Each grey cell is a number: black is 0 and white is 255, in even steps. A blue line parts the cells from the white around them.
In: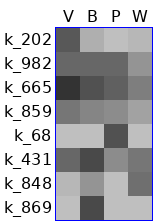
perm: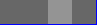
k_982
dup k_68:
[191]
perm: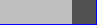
k_68
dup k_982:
[103]
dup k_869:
[191]
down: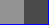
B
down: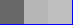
V

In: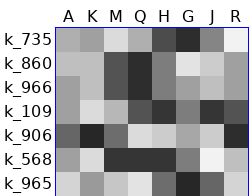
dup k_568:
[53]
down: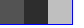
R
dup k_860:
[191]
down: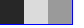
K
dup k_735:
[175]
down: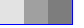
G
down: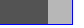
M

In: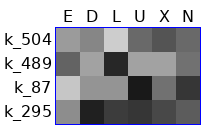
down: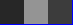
L
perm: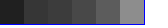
k_295
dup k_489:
[162]
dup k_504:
[105]
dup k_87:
[148]
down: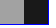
U
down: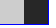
L

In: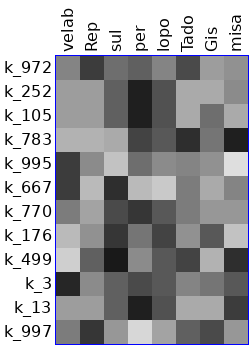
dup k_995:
[139]
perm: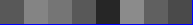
k_3
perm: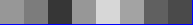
k_997
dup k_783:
[178]

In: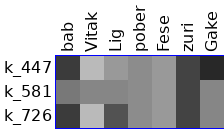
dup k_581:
[134]
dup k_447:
[153]
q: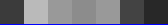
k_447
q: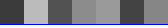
k_726

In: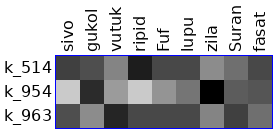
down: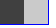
sivo
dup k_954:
[202]
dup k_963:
[72]
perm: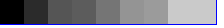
k_954
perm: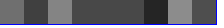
k_963
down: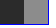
gukol

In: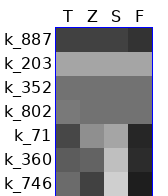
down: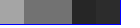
F
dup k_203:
[165]
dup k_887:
[65]
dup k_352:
[114]
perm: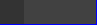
k_887
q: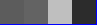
k_360
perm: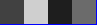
k_746

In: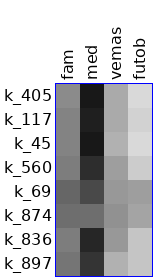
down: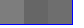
fam
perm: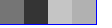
k_897
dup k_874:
[110]
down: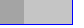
futob

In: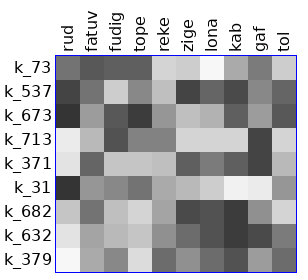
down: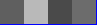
zige
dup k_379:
[108]
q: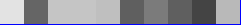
k_371
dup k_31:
[150]
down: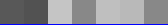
fudig

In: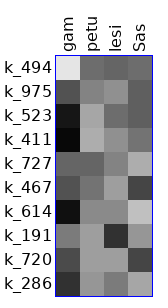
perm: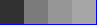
k_286
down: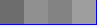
lesi
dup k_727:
[101]

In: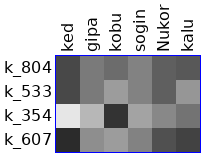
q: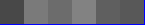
k_804
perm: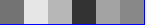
k_354
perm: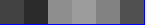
k_607

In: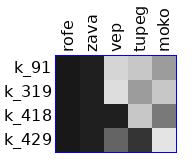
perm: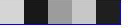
k_91
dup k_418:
[31]
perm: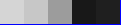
k_91
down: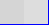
vep
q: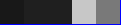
k_418

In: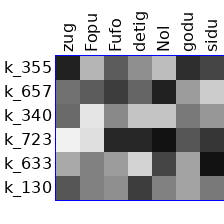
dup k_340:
[196]
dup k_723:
[39]

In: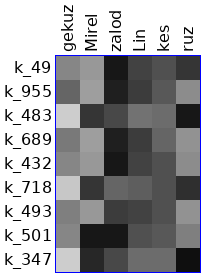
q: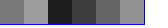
k_689
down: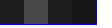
zalod
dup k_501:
[23]

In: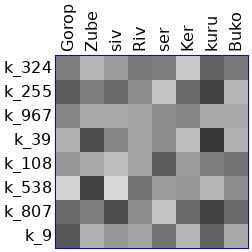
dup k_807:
[106]
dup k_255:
[106]
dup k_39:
[175]
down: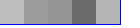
Ker
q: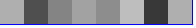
k_39
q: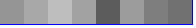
k_108

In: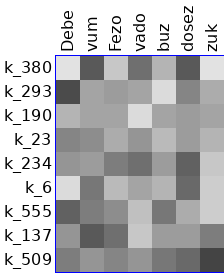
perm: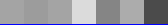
k_293
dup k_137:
[156]
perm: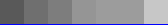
k_137
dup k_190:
[164]
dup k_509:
[149]
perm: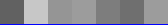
k_234
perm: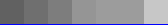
k_234

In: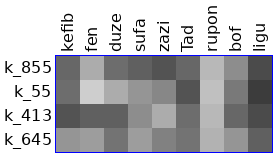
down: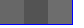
Tad
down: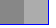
zazi
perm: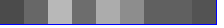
k_413
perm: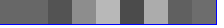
k_855
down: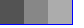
zazi

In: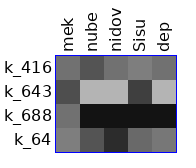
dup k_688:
[19]
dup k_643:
[180]
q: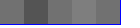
k_416
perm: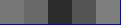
k_64
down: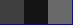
Sisu
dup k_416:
[113]
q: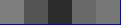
k_64

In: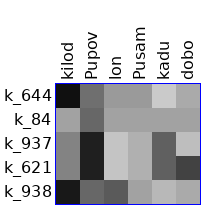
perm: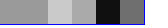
k_644
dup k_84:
[162]
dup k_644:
[154]

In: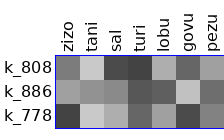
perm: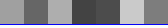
k_808
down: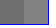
pezu

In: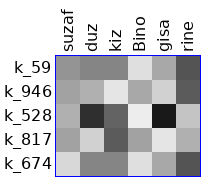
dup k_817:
[162]
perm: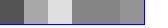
k_59
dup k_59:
[133]
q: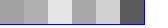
k_946
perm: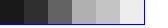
k_528
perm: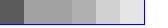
k_817

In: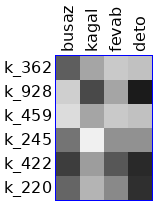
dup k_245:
[145]
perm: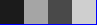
k_928

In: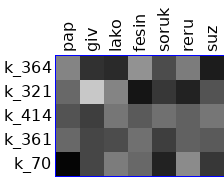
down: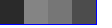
lako
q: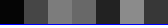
k_70
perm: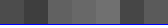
k_361
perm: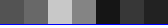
k_321
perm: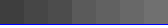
k_361

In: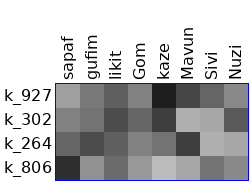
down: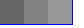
Gom
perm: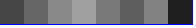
k_927
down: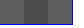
likit
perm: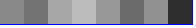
k_806
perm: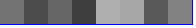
k_302
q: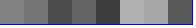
k_302

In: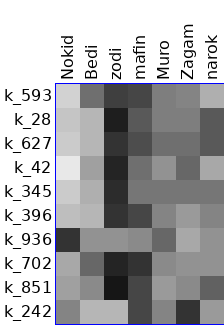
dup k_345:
[118]
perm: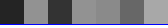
k_702
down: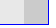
Nokid
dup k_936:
[146]
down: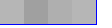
Bedi
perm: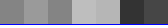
k_396

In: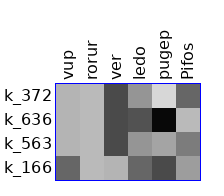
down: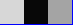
pugep
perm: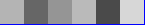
k_372
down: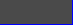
ver
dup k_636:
[186]
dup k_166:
[102]
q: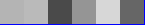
k_372
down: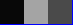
pugep

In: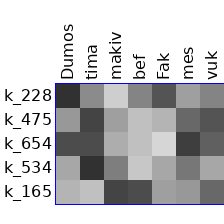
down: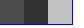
tima
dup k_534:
[167]
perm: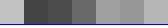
k_165
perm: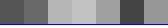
k_475
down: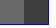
mes
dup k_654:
[76]
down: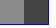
tima

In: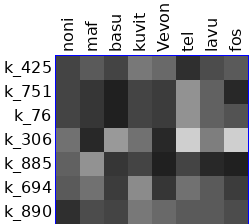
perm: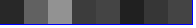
k_751
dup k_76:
[68]
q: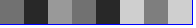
k_306
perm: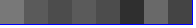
k_890
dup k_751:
[68]
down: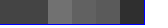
noni

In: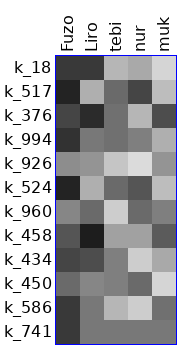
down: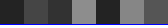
Fuzo
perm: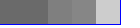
k_960
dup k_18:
[57]
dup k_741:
[120]

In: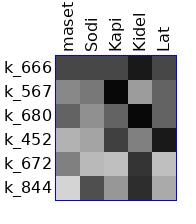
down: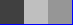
Kapi
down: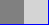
maset
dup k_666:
[71]
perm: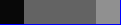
k_680
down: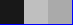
Lat
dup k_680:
[99]

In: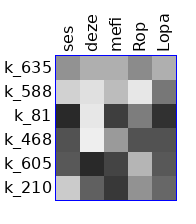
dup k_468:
[82]
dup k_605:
[88]
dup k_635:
[175]
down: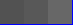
Lopa

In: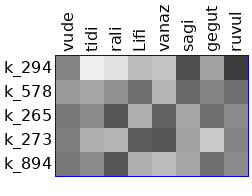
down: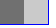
gegut
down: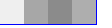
tidi

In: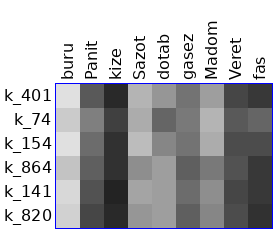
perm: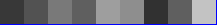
k_864
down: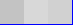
buru
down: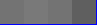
gasez
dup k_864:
[95]

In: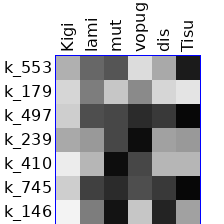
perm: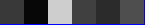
k_745
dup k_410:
[182]

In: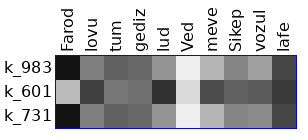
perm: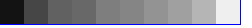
k_983
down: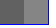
Sikep
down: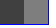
lovu

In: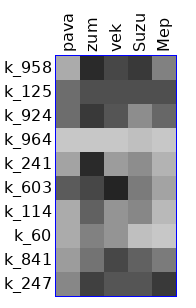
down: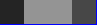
vek
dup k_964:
[199]
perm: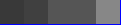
k_247
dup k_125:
[79]
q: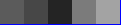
k_603
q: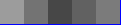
k_841

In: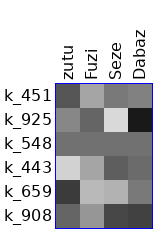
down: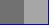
Fuzi
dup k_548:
[113]
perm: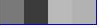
k_659

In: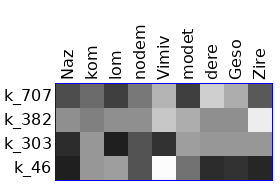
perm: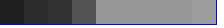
k_303
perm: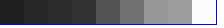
k_46
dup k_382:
[143]
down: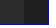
Naz
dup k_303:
[151]
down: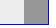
Zire

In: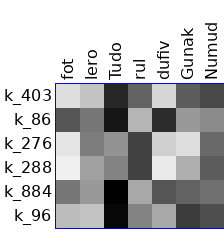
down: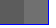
Numud
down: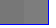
lero
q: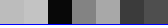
k_96

